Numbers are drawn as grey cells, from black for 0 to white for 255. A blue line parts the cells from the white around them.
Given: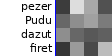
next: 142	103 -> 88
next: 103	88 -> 96
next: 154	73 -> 188
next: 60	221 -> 168
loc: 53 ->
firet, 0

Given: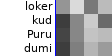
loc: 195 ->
Puru, 2
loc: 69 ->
Puru, 0
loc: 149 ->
loker, 0

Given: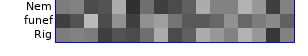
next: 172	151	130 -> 178
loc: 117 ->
funef, 8
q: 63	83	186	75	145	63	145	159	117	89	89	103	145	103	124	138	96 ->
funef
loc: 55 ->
Rig, 15
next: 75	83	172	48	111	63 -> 75

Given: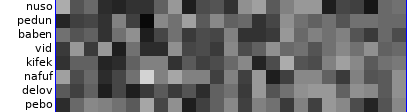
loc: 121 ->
kifek, 24
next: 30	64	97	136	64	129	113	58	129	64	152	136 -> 76
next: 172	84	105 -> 44
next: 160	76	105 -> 44

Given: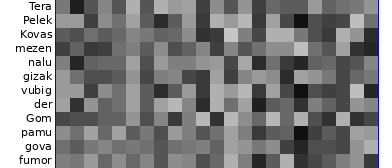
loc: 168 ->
nalu, 13
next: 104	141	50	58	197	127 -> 71
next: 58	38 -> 98
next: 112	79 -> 79

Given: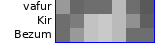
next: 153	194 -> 201
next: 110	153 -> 194
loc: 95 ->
Kir, 6
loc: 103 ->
vafur, 1

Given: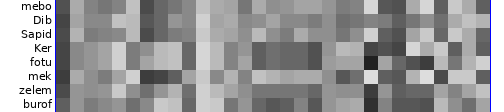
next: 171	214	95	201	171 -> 95
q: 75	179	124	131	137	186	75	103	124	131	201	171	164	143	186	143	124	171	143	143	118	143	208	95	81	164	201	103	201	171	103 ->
Sapid
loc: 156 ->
fotu, 19

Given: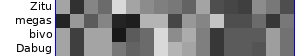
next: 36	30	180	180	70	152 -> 133
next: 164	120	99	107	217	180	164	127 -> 55
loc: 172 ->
bivo, 9
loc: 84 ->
Dabug, 14

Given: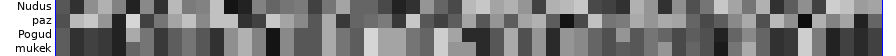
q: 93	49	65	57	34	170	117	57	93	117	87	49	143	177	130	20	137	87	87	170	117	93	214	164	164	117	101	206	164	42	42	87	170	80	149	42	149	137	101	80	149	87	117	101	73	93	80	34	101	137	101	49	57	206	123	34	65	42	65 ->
Pogud
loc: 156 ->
Nudus, 57
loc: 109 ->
paz, 22
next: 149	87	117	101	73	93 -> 80
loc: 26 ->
mukek, 47

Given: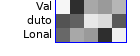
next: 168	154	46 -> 240
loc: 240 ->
Lonal, 4

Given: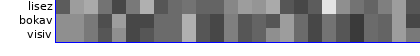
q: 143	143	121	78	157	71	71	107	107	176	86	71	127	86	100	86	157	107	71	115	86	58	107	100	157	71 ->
bokav
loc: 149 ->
lisez, 14
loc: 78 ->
bokav, 3

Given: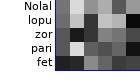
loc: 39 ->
fet, 1
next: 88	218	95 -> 80
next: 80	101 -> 18
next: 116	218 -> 146
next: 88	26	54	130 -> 116
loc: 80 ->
pari, 3

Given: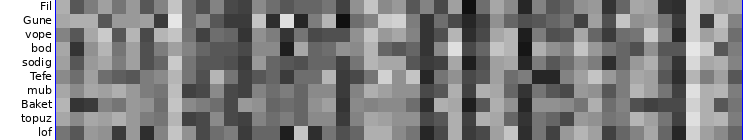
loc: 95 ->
Tefe, 4
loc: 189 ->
mub, 8

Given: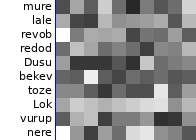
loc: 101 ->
bekev, 0
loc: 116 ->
revob, 6

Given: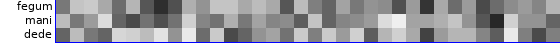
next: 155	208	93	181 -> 208
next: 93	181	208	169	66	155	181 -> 181
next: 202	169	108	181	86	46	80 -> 175
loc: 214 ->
dede, 4

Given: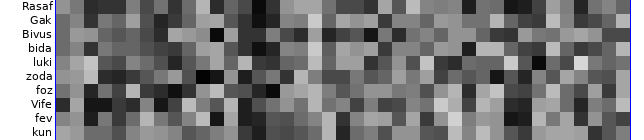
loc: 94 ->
bida, 19
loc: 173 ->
Vife, 28
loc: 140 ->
Bivus, 10
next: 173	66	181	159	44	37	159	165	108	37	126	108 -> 187

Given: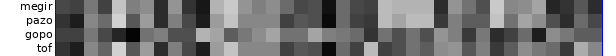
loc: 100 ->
tof, 3
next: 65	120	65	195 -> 127
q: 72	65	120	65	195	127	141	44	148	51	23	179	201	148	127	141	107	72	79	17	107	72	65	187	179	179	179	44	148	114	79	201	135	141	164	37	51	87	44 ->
megir
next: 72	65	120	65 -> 195
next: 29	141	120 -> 93

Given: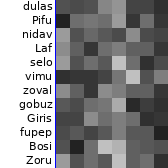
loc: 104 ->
nidav, 2
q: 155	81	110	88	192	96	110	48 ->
Zoru
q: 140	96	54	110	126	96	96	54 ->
Laf
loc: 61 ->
gobuz, 6
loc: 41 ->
gobuz, 5

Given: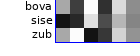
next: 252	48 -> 218
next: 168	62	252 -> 48
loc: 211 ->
zub, 4
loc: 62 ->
bova, 1
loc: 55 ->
zub, 3

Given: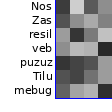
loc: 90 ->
Nos, 2
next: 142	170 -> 129
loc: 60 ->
Nos, 0
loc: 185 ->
veb, 1
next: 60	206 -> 90

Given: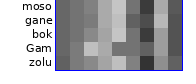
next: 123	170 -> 191
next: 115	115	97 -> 157
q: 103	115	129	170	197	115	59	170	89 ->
moso
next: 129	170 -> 197
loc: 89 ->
moso, 8
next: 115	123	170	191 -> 97
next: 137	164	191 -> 129

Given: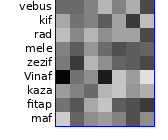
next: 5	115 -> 142
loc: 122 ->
zezif, 0
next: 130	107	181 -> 196
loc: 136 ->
rad, 1
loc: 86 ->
fitap, 1

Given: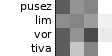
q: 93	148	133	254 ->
pusez
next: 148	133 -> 254
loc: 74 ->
vor, 2
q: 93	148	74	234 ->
vor
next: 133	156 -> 240
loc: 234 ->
vor, 3

